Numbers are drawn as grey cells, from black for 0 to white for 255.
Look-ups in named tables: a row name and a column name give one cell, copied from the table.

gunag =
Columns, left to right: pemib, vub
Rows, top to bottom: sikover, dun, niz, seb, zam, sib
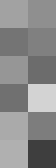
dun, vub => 128
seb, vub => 211
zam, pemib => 170
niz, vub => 108
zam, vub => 125
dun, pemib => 116
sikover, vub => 143
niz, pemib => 150
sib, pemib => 176
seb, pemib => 112
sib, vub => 62
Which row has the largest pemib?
sib

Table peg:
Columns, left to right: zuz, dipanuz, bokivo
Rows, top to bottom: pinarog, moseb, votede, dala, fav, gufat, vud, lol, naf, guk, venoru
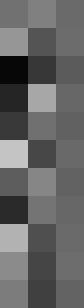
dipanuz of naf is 79
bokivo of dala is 103
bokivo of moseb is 108
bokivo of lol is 103
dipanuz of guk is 69
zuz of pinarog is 113
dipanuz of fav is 112

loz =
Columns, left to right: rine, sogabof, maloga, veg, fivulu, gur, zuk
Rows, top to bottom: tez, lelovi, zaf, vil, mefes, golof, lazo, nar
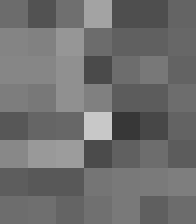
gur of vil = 92
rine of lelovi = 132
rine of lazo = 93
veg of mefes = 200
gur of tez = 78
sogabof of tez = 82
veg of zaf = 74
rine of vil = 125
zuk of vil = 109
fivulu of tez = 78
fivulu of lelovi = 96
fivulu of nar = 121
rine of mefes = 87
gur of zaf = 120
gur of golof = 109
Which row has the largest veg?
mefes

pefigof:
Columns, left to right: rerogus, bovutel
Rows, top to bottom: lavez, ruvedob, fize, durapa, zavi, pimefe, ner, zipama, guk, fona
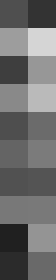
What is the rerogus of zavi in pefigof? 78
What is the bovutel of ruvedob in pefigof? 213
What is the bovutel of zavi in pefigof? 107
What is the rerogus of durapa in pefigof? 137
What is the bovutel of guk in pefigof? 148
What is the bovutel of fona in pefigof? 105
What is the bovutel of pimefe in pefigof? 123
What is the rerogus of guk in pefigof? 32
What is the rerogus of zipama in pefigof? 120
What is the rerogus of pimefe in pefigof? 100
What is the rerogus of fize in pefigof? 62
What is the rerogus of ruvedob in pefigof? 157
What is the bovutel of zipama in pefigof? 121
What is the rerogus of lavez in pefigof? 79

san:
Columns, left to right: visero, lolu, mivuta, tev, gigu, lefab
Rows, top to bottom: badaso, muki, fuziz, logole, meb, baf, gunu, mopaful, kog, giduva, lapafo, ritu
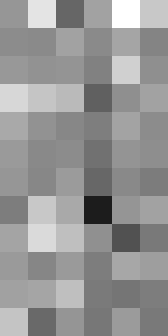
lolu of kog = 218
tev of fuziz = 129
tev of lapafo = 122
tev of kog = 144
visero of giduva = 154
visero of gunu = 150
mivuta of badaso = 102
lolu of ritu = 105
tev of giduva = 125
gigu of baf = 148
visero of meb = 169
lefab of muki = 132
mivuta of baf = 140
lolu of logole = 197
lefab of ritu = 121
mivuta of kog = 191
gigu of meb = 163
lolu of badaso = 228
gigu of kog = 81
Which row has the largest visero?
logole

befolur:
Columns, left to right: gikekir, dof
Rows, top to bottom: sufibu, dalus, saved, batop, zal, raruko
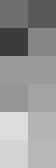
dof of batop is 164
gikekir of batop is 149
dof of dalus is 133
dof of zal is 179
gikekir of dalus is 60
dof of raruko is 183
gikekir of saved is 155
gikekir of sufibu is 111
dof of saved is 155
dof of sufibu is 88
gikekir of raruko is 212
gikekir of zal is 221
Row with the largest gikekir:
zal

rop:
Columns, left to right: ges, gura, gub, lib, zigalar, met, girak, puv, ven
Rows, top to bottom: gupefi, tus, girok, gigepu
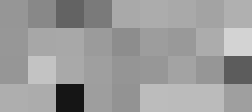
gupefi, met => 172
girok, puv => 150
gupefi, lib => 122
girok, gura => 195
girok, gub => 169
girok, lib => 159
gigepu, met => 188
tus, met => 157
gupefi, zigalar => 169
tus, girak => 153
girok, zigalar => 149
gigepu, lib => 158
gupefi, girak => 169
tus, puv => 172
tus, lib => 155

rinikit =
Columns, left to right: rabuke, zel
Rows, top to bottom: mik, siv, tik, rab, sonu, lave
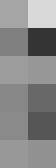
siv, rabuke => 128
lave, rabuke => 152
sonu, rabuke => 138
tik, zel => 151
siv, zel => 52
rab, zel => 104
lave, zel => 145

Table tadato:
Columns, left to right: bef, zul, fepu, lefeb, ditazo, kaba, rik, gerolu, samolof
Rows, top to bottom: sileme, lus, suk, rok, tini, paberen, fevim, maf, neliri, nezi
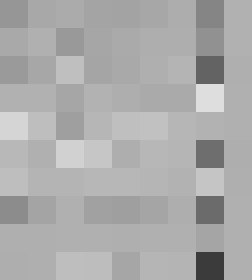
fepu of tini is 159
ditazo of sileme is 163
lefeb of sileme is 164
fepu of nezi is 190
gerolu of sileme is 133
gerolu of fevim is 197
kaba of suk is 175
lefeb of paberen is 198
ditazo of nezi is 166
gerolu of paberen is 110
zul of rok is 177
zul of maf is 164
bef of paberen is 184
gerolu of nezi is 59
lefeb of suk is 165
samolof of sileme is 177
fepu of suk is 191
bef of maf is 140
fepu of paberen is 209
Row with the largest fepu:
paberen

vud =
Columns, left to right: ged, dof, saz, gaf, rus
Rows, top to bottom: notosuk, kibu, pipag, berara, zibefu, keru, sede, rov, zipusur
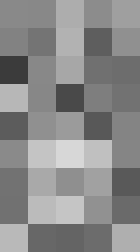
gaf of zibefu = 88
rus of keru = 133
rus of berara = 114
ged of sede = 114
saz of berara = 73
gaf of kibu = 94
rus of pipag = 109
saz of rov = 197
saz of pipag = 167
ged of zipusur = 185
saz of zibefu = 155
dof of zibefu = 144
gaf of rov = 145
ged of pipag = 59
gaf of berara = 126
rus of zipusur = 175
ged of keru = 138

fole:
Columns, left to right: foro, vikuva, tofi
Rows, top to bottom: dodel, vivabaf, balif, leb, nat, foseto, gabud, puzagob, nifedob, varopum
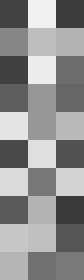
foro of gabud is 219
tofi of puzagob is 58
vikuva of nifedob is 191
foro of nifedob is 199
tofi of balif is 108
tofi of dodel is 60
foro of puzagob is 89
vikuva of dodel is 241
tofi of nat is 186
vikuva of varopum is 113
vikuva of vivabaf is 190
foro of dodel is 67
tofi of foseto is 81
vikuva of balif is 237
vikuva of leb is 151

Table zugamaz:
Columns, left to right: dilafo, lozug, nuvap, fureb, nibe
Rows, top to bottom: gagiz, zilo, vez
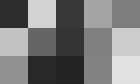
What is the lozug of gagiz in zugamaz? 210
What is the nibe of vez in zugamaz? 225
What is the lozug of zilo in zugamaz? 101
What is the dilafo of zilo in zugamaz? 194
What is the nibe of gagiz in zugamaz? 126
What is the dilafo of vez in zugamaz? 145
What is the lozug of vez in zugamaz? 40
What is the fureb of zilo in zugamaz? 128
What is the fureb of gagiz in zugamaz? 164
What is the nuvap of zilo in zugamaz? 51
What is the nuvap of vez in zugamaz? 35
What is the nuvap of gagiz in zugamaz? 56
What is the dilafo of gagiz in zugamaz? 45
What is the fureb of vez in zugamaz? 131

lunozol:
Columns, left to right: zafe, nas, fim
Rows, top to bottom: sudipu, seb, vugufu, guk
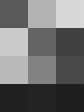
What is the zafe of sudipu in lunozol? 89
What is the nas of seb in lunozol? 100
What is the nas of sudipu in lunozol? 179
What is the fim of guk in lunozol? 30
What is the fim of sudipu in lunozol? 216
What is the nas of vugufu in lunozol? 131
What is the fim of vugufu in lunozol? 72
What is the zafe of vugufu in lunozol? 186
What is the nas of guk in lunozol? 35
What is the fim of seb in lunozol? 65
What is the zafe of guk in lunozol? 32
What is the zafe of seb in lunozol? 202
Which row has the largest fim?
sudipu

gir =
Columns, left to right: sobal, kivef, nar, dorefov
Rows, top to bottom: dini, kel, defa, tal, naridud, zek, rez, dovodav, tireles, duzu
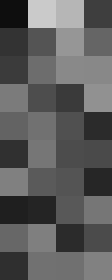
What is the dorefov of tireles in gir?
75
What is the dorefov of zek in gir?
74
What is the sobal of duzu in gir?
47
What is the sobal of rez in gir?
128
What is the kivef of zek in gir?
118
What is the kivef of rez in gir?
90
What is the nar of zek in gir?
76
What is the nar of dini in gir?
182
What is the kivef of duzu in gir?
113
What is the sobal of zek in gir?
48
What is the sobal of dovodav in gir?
31
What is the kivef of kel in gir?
84
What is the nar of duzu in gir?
112
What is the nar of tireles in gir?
43
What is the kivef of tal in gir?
77
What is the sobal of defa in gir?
59
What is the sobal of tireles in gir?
103
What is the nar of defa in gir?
137
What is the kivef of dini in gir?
202

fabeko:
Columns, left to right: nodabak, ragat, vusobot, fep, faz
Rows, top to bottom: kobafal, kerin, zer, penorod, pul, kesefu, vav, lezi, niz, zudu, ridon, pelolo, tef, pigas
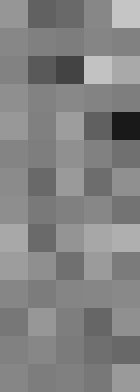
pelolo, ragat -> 151
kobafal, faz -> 197
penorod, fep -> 131
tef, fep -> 111
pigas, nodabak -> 134
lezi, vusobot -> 128
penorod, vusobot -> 136
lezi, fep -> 135
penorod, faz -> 126
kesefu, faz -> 112
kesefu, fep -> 129
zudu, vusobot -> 112
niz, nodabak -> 168
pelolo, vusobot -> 126
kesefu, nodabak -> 132
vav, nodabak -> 139
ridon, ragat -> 124

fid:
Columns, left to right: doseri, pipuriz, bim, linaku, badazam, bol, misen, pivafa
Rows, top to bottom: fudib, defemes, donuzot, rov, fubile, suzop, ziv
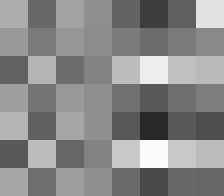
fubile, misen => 89
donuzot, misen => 192
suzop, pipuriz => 189
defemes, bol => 108
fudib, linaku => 142
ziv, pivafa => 102
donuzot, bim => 109
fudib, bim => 162
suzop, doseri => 88
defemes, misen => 122
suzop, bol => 250
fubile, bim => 166
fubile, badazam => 87
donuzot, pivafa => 186

